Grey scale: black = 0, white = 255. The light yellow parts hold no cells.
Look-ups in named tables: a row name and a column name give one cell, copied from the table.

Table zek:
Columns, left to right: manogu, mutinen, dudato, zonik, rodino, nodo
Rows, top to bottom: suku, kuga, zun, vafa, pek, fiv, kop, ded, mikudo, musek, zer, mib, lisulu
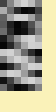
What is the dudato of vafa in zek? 5
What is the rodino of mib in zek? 211
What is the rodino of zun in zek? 163
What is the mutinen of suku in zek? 135
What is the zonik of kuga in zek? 9
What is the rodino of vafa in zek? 81
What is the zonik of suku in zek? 212
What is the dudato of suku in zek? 190
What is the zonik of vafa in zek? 25
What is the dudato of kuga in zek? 43
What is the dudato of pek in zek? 8
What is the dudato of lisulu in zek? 8
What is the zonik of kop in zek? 168
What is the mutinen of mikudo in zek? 182
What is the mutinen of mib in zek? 67
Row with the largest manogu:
ded

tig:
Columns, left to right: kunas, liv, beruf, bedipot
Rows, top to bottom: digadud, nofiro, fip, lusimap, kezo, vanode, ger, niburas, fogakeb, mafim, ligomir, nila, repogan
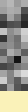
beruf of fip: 123
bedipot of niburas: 94
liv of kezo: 142
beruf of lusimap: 84
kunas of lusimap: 53
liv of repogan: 155
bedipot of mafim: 134
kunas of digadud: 170

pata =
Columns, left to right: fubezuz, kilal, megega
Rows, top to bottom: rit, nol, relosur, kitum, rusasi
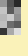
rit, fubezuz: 150
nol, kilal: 91
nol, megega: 154
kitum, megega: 91
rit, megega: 40
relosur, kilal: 202
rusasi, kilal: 169
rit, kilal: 82
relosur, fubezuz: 183
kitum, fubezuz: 191
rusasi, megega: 220
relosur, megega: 144
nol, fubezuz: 196
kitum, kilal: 109
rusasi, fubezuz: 53
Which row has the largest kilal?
relosur

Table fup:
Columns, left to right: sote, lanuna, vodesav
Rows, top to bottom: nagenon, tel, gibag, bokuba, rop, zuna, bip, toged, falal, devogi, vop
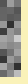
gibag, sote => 101
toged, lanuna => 116
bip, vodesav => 146
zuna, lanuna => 153
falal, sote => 54
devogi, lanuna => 122
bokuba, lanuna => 48
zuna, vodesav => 203

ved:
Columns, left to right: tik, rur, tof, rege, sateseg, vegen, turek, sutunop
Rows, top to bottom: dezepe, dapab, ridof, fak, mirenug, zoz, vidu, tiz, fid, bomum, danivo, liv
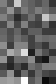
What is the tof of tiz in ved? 142
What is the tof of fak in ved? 69
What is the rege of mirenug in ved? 63
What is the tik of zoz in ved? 107
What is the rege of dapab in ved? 122
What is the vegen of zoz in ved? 114
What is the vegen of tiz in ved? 118
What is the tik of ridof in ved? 129
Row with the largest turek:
ridof

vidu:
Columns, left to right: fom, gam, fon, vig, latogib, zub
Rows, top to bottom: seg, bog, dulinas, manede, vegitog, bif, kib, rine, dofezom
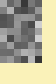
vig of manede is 101
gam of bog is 178
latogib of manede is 75
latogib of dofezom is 183
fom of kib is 120
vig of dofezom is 79
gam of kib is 158
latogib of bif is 99
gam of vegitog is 141
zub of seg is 96
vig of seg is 56
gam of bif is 75
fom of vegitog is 160
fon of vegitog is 140
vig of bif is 112
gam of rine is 107
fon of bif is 132
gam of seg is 102

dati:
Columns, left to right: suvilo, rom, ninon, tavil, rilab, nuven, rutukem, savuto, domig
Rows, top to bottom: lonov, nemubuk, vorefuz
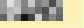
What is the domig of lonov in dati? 158
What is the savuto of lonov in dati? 79
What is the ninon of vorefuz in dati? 116
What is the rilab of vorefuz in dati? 67
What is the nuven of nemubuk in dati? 107
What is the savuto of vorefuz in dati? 133

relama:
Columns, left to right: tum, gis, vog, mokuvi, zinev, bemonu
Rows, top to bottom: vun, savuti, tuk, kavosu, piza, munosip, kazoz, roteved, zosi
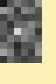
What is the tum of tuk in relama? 68
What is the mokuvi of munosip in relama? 131
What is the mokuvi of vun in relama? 96
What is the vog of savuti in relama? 57
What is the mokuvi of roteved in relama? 98
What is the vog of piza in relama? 215
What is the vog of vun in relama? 123
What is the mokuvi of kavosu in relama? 107
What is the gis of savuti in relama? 129
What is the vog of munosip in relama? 96
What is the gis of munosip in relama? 121
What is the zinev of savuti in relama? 118
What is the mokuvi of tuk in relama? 65
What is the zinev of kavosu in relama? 137
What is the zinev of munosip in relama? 105
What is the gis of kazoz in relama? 99
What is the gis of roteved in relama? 128
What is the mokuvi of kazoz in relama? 83

